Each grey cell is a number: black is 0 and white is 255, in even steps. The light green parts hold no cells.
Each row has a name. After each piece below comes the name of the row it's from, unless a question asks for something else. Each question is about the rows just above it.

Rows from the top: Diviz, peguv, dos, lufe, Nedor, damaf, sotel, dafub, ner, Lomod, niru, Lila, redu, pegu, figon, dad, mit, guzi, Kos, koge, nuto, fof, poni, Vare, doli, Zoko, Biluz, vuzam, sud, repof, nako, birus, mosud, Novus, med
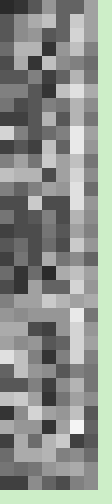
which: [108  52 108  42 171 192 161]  koge
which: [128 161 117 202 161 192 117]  Lila
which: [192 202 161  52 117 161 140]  sud
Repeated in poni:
[150]
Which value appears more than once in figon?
[76]
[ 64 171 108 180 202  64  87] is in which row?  birus

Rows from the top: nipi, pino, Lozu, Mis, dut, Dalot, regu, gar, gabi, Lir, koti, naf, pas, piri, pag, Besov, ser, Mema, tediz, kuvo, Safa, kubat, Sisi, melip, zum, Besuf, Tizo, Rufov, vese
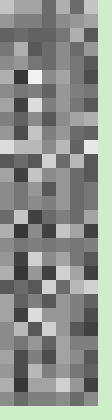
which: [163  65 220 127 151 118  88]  gar
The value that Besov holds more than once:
[107]
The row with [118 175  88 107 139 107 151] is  Mis
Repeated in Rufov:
[163]

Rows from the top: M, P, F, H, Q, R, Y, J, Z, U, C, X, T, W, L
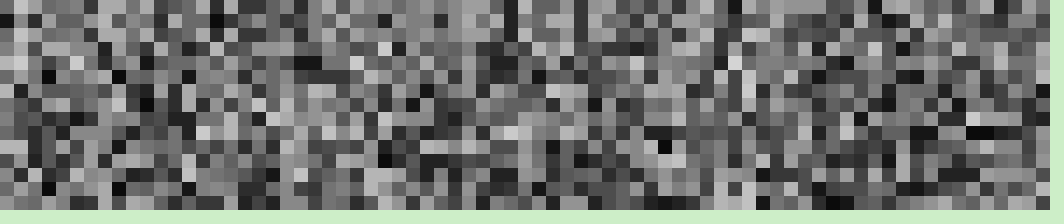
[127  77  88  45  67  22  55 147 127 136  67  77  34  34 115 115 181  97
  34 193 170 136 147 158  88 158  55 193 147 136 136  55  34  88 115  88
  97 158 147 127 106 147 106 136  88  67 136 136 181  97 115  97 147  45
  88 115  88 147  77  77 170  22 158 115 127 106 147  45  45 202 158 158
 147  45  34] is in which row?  Z
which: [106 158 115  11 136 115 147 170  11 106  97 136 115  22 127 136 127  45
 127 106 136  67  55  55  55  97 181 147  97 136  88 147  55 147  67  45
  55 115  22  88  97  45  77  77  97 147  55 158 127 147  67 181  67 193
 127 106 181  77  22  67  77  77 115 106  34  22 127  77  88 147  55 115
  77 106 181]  R
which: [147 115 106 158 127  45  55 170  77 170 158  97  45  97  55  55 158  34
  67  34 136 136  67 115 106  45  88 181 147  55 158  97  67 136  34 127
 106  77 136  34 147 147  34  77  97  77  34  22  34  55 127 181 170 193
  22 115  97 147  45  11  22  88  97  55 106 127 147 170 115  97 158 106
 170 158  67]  L

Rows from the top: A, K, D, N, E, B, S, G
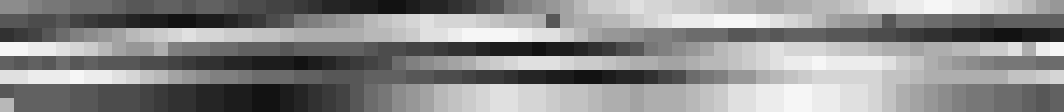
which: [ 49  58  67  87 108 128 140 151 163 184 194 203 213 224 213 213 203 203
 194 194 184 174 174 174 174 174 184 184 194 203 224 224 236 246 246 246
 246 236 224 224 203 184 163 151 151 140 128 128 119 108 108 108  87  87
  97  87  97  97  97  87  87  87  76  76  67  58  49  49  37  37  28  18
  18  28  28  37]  D
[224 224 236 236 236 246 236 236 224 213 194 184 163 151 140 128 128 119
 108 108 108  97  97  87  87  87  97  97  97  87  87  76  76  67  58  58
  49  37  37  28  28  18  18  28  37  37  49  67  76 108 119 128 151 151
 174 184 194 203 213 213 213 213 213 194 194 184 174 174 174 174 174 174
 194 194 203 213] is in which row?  B
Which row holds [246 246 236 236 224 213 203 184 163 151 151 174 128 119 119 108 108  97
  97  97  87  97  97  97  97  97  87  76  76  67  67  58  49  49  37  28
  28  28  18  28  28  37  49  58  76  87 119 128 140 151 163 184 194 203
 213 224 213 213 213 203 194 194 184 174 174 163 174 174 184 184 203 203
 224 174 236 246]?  N

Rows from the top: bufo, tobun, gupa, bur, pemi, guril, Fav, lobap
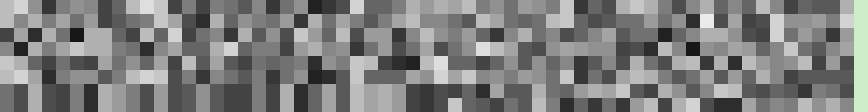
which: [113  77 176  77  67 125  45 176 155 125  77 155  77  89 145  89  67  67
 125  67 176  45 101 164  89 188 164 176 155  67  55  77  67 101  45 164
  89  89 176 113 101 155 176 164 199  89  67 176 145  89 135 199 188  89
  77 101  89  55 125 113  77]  Fav
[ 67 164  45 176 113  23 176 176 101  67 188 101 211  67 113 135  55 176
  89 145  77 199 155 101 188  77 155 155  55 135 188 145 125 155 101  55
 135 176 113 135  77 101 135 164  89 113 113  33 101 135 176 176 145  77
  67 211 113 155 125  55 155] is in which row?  gupa
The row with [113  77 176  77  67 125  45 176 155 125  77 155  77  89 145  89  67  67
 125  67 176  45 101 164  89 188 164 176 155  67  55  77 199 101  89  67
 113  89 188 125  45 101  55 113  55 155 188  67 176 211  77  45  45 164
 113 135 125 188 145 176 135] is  lobap

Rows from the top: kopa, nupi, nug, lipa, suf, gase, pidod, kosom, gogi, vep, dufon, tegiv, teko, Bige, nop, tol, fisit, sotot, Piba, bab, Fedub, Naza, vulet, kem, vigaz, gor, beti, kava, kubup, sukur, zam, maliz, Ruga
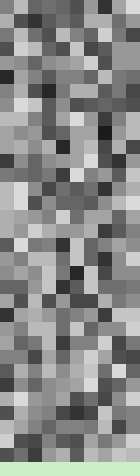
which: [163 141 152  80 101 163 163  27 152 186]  vep
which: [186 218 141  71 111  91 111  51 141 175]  Bige
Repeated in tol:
[163]
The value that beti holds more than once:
[175]
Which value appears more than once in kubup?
[141]
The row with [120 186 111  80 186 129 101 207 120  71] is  nug
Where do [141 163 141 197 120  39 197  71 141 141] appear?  bab

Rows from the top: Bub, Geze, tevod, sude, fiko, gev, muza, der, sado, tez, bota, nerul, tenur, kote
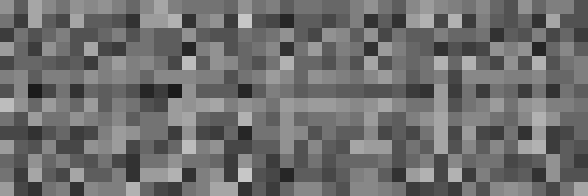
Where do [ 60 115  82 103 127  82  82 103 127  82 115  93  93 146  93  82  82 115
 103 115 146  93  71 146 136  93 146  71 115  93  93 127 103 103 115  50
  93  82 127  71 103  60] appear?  tevod
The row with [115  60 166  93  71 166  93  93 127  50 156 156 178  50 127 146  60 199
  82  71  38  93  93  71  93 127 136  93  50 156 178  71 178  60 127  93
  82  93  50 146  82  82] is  tenur

